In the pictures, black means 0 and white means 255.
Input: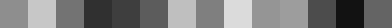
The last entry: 100
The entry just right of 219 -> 149
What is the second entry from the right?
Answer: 18

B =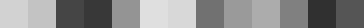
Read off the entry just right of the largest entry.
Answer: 216
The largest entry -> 223

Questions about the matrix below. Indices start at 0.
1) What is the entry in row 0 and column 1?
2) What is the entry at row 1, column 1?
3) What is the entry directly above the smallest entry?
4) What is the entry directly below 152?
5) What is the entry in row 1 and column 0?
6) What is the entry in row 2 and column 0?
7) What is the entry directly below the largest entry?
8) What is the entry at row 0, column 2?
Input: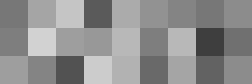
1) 165
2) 210
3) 119
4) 204
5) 126
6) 158
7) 132
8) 197

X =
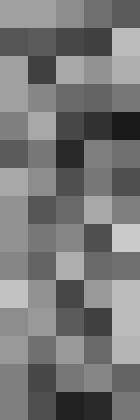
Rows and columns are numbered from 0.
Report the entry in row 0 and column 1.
160
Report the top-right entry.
91
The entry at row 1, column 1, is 91
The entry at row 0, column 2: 140
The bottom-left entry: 127
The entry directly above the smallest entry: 119
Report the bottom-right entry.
119
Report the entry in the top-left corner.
160
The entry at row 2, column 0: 160
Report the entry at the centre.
105
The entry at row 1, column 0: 85
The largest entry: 202
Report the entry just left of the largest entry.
79
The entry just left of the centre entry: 85
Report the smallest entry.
25
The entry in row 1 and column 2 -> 71
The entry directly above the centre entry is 79

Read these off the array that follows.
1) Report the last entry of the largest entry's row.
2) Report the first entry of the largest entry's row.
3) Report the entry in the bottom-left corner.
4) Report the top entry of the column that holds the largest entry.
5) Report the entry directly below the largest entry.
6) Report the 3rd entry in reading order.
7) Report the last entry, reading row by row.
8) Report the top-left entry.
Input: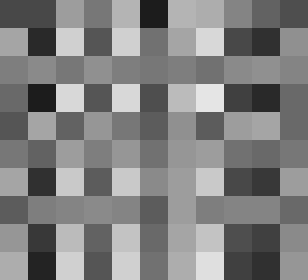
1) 105
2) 105
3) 173
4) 173
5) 92
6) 157
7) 150
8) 72

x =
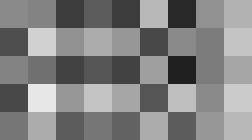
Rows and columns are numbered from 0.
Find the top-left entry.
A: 138
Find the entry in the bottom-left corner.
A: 118
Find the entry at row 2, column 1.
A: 112
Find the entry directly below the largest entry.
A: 172
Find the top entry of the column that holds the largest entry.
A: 131
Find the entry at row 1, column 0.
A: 78
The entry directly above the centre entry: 151
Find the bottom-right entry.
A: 184
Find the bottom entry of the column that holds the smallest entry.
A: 92
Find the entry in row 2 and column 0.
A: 131
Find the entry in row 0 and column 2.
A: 60
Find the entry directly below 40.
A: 138
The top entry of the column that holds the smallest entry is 40

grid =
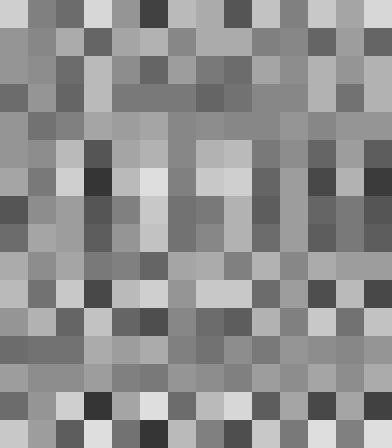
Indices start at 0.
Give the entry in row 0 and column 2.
108
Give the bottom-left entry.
200
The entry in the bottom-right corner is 222
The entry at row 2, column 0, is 149
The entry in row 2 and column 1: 141
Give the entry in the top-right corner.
215
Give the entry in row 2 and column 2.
108
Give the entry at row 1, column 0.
149
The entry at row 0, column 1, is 128
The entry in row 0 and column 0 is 207
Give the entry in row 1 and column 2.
171

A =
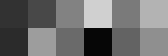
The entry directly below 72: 157
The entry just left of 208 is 130
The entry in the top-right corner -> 179
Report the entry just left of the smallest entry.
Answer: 106

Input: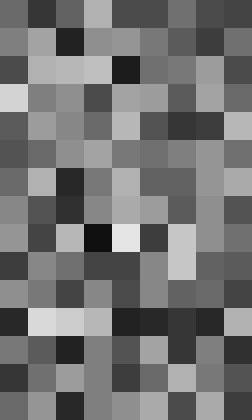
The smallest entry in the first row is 54
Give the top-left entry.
105
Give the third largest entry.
211
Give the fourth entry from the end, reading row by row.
170
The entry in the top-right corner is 68
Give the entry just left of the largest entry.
15
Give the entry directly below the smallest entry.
68
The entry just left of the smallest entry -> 183
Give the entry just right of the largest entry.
61
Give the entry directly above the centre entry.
177
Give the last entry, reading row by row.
61
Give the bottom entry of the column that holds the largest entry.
143
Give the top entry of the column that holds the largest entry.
75
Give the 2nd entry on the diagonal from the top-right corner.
61
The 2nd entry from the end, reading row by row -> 170
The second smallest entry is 28
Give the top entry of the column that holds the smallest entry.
177
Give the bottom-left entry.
105
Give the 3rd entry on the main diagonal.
183
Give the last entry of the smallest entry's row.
112
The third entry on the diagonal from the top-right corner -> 120
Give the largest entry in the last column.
183
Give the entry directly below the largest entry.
68
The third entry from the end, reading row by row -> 75
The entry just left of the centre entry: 135
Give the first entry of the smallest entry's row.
149
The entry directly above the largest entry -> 170
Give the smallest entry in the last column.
48
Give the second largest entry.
217
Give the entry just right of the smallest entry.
229

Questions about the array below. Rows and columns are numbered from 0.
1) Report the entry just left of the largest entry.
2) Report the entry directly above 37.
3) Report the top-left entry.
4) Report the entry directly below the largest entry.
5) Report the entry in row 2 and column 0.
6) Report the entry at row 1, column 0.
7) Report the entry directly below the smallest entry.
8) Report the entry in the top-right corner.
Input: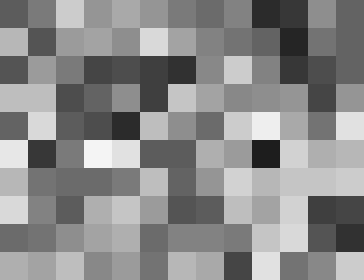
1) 122
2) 55
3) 92
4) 107
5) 84
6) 183
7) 183
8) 99
